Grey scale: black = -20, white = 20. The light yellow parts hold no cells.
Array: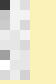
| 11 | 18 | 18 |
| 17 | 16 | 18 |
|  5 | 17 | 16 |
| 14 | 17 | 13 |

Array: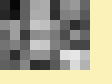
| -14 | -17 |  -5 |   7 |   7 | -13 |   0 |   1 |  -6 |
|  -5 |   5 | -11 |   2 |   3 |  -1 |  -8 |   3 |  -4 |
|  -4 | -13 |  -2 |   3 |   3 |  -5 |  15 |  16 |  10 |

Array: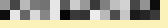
| -18 |  16 |  -4 |  14 |   1 |  16 | -19 | -11 | -12 |  17 |   9 |  -8 |  11 | -16 | -14 | -11 |

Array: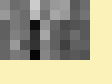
|   4 |  -1 |  -3 |   9 |  -2 |   6 |   4 |  -5 |  -2 |
|  -5 |   0 |  -2 | -13 |   6 |  -5 |  -7 |  -3 |  -6 |
|  -4 |  -1 |  -2 | -19 |   1 |  -3 |  -7 |  -6 |  -7 |

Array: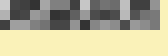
|   8 | -10 |  -9 |   4 |   2 | -12 | -11 |  -5 |   4 |  -8 | -10 |  -8 |   9 |  -7 |  -2 |  -1 |

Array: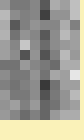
|   9 |   2 |   0 |   1 | -10 |   3 |   3 |  10 |
|   8 |  -2 |   3 |   1 |  -6 |   2 |   9 |   5 |
|   5 |   2 |  -7 |   3 |  -7 |   0 |   9 |   4 |
|   2 |  -1 |  -1 |   3 |  -2 |   6 |   5 |  16 |
|   4 |  -1 |  -1 |   2 |  -7 |  -1 |   3 |   9 |
|   4 |   1 |  -3 |   0 |  -4 |   4 |   7 |   7 |
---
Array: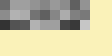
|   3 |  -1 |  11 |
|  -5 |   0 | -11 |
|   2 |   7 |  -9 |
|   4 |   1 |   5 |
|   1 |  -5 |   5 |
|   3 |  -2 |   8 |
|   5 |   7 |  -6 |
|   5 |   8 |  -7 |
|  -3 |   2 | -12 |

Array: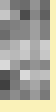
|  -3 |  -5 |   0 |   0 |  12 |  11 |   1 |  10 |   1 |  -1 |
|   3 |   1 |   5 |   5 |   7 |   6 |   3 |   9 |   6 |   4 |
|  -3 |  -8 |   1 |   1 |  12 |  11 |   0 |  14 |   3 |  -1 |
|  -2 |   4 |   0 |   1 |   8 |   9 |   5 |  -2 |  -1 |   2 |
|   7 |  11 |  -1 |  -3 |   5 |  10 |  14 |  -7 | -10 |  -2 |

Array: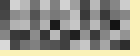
|  12 |   1 |   9 |   3 | -13 |
|   1 |  -2 | -17 |   9 |  -8 |
|  -5 | -11 |  -4 |   1 |   6 |
|   9 |   3 |   9 | -11 |  -4 |
|  -9 | -11 |  -5 |   3 |  11 |
|   5 |  10 |  11 | -15 |   7 |
|  13 |   1 |   7 | -10 | -10 |
|   0 |  -1 | -16 |   9 |  -7 |
|  11 |   3 |   8 | -12 |  -6 |
|  -2 |  -7 |  -4 |   2 |   0 |
|   9 |   4 |   9 | -12 |  -2 |
|  13 |   2 |   8 | -11 |  -9 |
| -10 |  -9 |  -4 |   1 |  14 |

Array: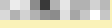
|   9 |  11 |
|  13 |  20 |
|   8 |  11 |
|   8 |   6 |
|  16 |  15 |
|   8 |   2 |
| -11 |   3 |
|   2 |   8 |
|  15 |  13 |
|  17 |   8 |
|  11 |  14 |

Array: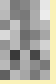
|  16 |  17 |   9 |   6 |  13 |   8 |  -1 |   7 |
|   6 |   7 |   7 |   0 |   7 |  -9 |   2 |  -1 |
|   1 |  -1 |   0 |  -3 |  -1 |   8 |   7 |   6 |
|  -1 |   0 |  11 |   9 |   9 | -11 |  -2 |   9 |
|  10 |   9 |   1 |  14 |   3 |   7 |   9 |  -5 |

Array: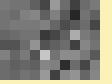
|  -1 |  -5 |  -9 |  -3 |  -2 |  -6 |   0 |   1 |
|  -3 |  -2 |  -3 |  -1 |   1 |  -1 |  -9 |  -4 |
| -10 | -14 |  -6 |   7 | -10 |   2 |  -3 |   3 |
|  -3 |  -6 |  -8 |  -5 |  -3 |   2 | -13 |   1 |
|   4 |   0 |  -4 |  -9 |  -5 |  -2 |   0 | -10 |
|  -9 |  -5 |   0 | -11 |  -7 |  11 |   1 |   4 |
|  -5 |   1 |  -1 |  -2 |   3 |  -7 |  -5 |  -3 |
|  -2 |   0 |  -1 |  -2 |  -3 |  -1 |  -4 |  -2 |
|  -2 |  -3 |  -1 |  -3 |  -7 |  -4 |  -5 |  -4 |
|  -1 |  -2 |  -2 |  -4 |  -7 |   0 |  -3 |  -3 |

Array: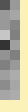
|   4 |   6 |   1 |   0 |   5 |   0 |   4 |   7 |   6 |   7 |
|  -7 |   4 |   4 |  11 | -12 |   3 |   0 |   5 |   2 |   6 |

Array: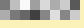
|  -6 |  12 |
|  12 |   1 |
|   7 |  15 |
|  14 |   1 |
|   5 | -10 |
|  19 |  -4 |
|  10 |  -1 |
|  -1 |   7 |
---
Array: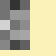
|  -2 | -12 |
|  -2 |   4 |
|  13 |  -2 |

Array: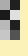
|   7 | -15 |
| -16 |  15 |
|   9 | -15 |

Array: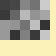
| -10 |  -9 |
| -11 |  -4 |
|   4 |   3 |

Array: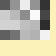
| -6 |  3 |
| 12 |  9 |
| 13 | 13 |

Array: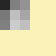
| -14 |   0 |
|  -1 |  10 |
|   0 |  12 |

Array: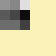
|  3 |  1 |
| -6 | -9 |
| -3 | -3 |

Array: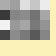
|   7 |   5 |
| -11 |   1 |
|  18 |   4 |
